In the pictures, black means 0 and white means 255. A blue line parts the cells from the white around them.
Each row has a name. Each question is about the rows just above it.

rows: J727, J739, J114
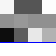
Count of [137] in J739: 0
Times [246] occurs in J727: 1
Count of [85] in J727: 2
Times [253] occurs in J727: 1

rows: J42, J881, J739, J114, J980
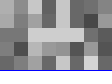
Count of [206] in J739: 4
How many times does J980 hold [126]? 1
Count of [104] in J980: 4
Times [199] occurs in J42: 2

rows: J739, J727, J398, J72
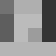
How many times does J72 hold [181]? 4
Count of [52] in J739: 1
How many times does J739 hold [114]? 1
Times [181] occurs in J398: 0
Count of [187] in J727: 2

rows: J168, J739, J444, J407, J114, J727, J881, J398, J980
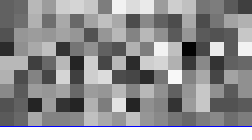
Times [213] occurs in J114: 1
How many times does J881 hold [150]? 3
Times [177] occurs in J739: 2
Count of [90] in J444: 3
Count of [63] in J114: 1
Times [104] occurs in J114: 2
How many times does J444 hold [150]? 5

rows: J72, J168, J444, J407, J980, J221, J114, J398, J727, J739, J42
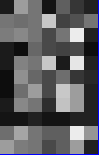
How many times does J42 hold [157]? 2
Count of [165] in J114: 0
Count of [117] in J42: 1
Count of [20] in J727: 4
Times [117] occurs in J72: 1
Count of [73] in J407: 2
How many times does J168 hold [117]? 3

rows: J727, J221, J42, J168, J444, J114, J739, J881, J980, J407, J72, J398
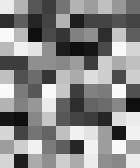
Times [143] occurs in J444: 2
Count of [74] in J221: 0
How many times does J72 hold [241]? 2

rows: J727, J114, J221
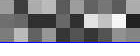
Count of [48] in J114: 3
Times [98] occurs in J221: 1
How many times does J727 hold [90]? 2
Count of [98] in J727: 1

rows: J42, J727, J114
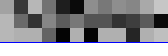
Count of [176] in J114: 6
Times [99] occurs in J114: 1
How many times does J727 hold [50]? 2

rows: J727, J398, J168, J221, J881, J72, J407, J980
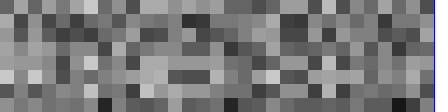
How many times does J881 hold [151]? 8
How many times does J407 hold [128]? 3
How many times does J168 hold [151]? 6
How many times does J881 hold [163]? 0
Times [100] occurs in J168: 1

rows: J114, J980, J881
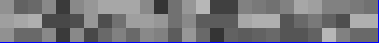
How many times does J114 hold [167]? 4
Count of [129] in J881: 3
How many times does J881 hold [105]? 8
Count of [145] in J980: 0
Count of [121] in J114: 2
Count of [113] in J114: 3

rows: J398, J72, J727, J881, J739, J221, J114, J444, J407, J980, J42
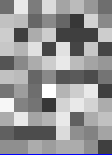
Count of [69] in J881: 3
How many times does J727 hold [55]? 0
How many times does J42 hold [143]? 3
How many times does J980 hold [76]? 3
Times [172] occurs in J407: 2

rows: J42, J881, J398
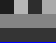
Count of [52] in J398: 4
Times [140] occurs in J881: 0
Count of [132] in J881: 4
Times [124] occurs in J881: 0

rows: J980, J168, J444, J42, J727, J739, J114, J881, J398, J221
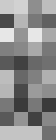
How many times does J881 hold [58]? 2
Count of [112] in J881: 0
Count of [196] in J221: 3

